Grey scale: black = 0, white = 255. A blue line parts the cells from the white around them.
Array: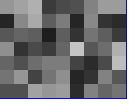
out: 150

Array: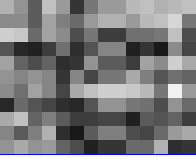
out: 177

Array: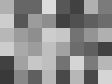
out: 176

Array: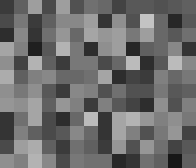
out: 59

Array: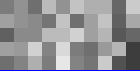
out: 124
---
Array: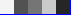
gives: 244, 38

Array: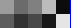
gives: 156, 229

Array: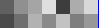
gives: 96, 152

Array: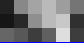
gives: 34, 61

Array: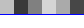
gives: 192, 71

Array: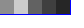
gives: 141, 38
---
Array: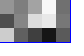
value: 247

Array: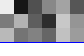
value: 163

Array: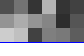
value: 52

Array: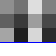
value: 222

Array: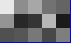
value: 114

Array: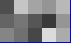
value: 149

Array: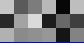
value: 7

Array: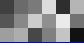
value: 46

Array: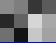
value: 54

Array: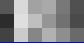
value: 120
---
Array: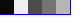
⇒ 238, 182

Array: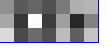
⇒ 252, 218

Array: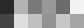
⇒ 242, 222

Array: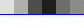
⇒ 224, 175

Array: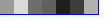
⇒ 218, 177

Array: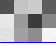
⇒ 245, 231

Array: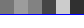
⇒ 204, 156

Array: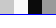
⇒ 250, 201

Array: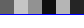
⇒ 197, 181
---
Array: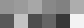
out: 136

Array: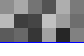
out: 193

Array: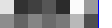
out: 43

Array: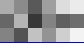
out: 131

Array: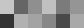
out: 192

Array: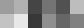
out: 116

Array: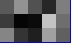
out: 11

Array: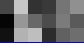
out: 76
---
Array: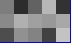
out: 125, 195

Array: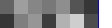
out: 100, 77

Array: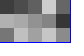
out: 61, 139

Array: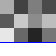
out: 173, 118

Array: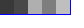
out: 57, 191

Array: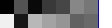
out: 1, 105

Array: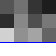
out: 85, 100

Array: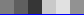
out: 126, 146
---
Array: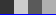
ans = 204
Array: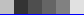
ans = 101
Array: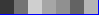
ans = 144
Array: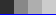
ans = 136
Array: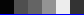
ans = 147
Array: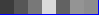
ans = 98
